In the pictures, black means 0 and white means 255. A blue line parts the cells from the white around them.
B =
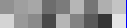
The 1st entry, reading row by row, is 145
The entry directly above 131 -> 182
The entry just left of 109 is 167
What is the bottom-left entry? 212
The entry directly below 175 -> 53

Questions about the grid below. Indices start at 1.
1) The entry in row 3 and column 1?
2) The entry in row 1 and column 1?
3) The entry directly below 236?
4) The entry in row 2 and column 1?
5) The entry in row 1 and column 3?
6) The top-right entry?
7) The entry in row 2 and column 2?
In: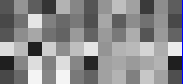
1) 85
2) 85
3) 31
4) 72
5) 93
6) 93
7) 113

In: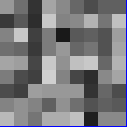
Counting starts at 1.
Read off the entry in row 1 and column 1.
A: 152
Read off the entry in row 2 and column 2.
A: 89
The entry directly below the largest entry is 152
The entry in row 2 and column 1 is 57
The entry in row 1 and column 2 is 111
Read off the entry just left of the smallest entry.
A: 124
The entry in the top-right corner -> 96
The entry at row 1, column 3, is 51
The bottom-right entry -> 137
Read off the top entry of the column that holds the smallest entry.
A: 137
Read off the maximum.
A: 208
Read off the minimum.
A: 25
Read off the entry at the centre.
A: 145
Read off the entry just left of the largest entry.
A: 64
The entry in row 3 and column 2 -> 200
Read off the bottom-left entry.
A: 185
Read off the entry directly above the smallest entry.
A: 131
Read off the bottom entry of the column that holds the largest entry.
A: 173
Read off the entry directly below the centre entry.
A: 131
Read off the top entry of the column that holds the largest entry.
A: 165
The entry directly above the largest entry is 200
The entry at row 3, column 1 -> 131

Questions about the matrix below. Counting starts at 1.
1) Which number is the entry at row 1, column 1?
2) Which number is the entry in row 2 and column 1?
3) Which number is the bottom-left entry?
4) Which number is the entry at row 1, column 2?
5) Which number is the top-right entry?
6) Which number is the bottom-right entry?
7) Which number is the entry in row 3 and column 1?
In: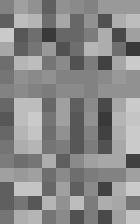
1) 130
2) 95
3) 117
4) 160
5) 153
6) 196
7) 202

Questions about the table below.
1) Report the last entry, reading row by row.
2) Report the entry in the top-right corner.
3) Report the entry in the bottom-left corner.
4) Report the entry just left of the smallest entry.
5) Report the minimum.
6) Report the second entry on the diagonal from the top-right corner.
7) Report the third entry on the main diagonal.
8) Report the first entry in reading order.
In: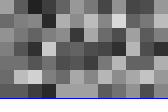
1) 134
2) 152
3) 91
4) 91
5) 33
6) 120
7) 99
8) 160
